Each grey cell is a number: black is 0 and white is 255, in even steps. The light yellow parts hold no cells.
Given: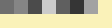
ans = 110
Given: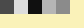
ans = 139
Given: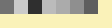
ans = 143
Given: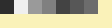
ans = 108
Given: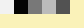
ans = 120
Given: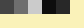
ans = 68
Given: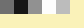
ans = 145
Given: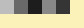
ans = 105
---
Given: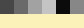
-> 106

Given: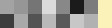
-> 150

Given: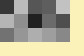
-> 187

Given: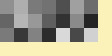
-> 174

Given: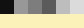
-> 152

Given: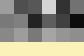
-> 79

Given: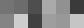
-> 108

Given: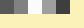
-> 129
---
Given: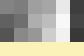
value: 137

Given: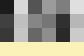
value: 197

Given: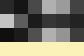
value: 27

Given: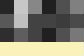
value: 94

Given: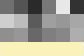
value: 151

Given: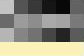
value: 133
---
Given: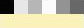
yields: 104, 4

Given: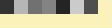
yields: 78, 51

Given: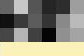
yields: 158, 70

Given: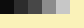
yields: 199, 12

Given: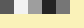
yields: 118, 89

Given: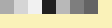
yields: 100, 171
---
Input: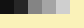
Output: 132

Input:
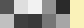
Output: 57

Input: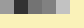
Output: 115

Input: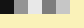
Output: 232

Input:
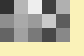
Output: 121

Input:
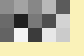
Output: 59

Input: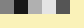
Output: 176
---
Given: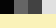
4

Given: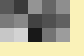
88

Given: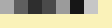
171

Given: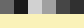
104

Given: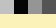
193

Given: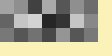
163

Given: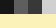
22

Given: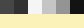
70

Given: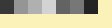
56
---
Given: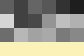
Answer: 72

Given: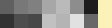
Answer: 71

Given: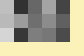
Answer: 111

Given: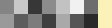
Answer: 124

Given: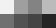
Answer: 68

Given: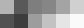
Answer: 157
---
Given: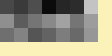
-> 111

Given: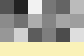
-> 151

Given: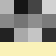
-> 34

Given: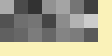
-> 96

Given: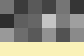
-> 153

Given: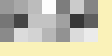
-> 138

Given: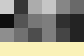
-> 142

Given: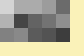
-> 129

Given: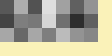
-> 167

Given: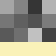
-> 89
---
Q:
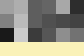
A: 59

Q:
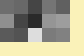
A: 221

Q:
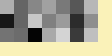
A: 4

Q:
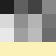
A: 187

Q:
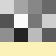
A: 187

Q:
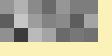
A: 186
